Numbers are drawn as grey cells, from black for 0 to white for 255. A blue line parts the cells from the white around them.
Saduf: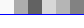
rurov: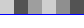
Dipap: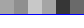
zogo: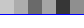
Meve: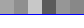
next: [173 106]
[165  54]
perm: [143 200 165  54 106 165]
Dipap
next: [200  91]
[150 136]
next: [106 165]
[ 54 143]
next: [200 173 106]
[165  54]

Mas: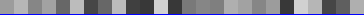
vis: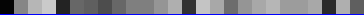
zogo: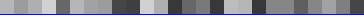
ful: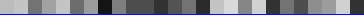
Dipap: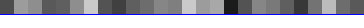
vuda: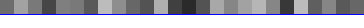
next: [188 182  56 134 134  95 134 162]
[127  70]
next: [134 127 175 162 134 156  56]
[209 182]
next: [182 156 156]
[168  42]
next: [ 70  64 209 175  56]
[103 121]
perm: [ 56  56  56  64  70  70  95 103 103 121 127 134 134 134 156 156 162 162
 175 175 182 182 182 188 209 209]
zogo
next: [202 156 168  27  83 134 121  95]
[ 56 115]

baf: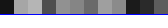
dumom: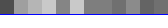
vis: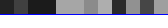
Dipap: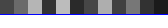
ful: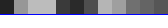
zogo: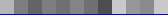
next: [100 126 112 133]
[112  78]
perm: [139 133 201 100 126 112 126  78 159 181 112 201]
dumom
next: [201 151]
[139 201]
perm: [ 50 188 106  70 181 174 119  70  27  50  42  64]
Dipap
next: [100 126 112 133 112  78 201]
[151 139]
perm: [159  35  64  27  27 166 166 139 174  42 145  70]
vis
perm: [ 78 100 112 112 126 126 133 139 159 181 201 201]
dumom

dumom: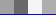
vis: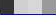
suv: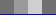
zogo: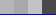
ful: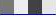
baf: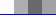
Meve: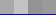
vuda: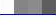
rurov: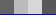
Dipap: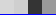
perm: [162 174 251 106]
baf
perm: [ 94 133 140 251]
vuda
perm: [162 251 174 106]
baf
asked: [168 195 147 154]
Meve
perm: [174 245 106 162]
dumom

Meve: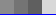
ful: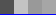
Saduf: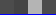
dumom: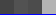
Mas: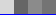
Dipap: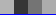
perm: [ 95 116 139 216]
Meve
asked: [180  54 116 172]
Dipap
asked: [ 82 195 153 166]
ful
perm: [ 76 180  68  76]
Saduf
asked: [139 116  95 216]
Meve

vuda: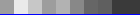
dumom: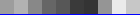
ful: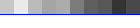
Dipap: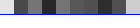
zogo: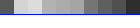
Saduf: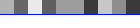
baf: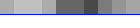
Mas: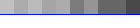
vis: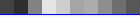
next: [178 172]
[165 117]
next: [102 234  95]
[157 157]
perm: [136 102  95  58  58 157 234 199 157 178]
vuda
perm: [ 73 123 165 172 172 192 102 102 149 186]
Mas
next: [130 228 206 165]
[172 142]

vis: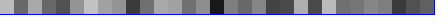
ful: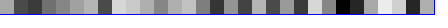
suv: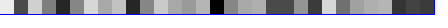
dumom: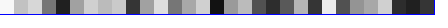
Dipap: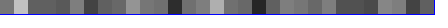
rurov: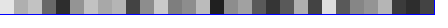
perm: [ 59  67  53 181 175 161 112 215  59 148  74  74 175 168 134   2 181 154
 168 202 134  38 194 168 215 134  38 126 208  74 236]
suv
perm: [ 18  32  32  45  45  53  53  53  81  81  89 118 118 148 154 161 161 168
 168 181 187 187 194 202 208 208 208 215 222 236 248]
dumom

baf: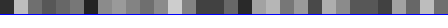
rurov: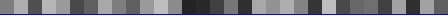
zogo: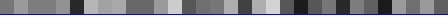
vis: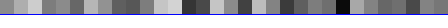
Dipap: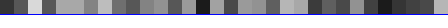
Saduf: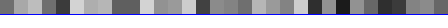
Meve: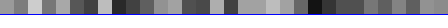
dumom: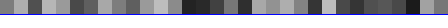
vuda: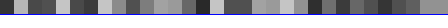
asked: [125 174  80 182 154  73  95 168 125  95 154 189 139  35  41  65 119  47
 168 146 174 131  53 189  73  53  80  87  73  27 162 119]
dumom
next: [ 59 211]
[174 182]
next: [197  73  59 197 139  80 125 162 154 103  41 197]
[80 80]
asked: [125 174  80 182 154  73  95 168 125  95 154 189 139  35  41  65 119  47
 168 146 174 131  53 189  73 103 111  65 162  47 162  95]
rurov
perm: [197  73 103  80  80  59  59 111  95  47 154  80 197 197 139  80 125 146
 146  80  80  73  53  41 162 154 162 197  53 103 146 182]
vuda

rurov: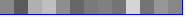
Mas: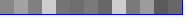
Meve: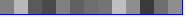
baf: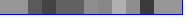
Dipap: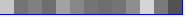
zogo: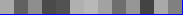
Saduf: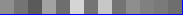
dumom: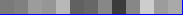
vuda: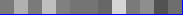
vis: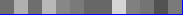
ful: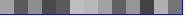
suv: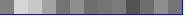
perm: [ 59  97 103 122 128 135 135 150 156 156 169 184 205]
dumom
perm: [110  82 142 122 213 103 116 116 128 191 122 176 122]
vuda
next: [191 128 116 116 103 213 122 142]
[ 82 110]
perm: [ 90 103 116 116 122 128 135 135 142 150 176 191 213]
rurov
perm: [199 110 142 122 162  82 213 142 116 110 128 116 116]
suv
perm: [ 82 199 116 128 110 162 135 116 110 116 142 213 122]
Dipap
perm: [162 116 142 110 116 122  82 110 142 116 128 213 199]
suv

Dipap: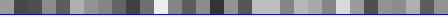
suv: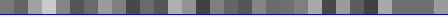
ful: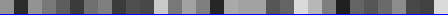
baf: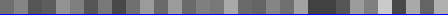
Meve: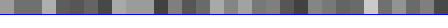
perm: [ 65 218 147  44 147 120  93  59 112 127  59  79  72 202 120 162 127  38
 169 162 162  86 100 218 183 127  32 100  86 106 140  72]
ful
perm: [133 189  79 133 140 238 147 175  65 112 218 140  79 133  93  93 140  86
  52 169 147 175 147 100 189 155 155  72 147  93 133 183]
Dipap
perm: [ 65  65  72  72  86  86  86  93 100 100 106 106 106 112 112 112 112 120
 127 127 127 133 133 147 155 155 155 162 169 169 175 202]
suv

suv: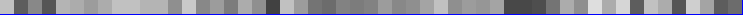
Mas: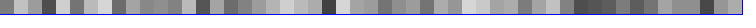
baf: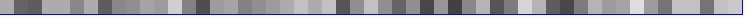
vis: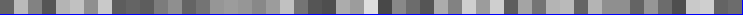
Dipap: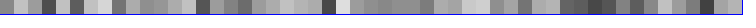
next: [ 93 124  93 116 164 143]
[143  72]
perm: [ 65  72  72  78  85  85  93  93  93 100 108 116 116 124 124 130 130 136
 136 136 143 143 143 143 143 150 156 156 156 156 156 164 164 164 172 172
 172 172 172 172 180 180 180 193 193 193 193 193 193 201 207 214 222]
Dipap
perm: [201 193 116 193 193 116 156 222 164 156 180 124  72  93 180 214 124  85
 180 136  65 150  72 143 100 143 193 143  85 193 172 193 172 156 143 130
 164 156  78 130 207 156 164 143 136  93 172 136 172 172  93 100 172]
baf
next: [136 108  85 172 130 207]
[156 207]
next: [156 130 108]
[156 172]

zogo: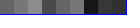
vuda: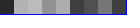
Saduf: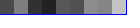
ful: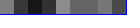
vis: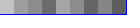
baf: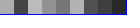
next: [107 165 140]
[101 133]
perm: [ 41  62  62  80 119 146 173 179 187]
vuda
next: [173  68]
[187 146]
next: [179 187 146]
[173  62]
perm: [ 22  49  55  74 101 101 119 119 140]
zogo
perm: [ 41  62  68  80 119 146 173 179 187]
baf

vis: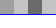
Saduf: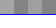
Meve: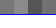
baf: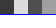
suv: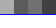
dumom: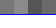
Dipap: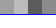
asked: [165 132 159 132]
Saduf
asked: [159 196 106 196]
vis
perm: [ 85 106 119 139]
dumom

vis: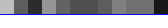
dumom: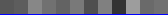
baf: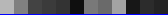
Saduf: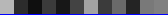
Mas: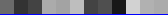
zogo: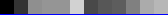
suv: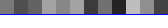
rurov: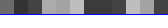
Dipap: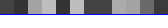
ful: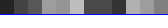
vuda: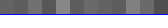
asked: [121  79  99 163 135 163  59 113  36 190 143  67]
suv
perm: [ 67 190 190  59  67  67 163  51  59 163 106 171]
rurov
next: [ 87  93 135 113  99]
[121  79]
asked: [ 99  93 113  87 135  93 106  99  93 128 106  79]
vuda
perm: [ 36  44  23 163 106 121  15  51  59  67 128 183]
baf

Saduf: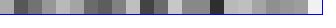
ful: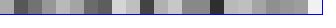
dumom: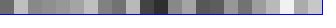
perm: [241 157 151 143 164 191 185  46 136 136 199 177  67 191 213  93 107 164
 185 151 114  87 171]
ful
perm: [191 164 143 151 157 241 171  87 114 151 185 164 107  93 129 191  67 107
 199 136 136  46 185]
Saduf
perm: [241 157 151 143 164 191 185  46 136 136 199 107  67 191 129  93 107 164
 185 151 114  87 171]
Saduf

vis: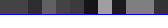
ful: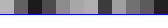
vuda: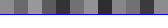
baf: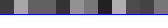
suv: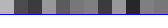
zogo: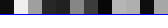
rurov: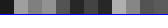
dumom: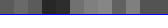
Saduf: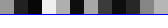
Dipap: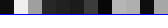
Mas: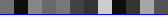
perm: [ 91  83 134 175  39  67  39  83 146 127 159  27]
rurov
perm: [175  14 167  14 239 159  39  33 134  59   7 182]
zogo

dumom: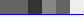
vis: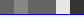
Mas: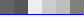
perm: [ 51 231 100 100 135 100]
vis
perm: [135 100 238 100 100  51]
dumom
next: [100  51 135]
[100 238]
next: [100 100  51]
[135 100]
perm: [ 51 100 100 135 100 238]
dumom
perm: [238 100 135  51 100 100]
dumom
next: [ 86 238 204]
[190 127]

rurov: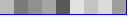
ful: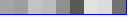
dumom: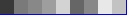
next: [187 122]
[144 165]
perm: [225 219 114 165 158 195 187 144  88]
ful
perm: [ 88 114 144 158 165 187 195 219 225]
ful
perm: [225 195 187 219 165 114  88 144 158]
ful
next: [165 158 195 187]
[144  88]

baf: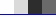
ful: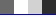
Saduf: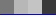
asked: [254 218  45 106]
baf
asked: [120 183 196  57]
Saduf
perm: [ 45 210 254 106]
ful
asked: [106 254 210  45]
ful

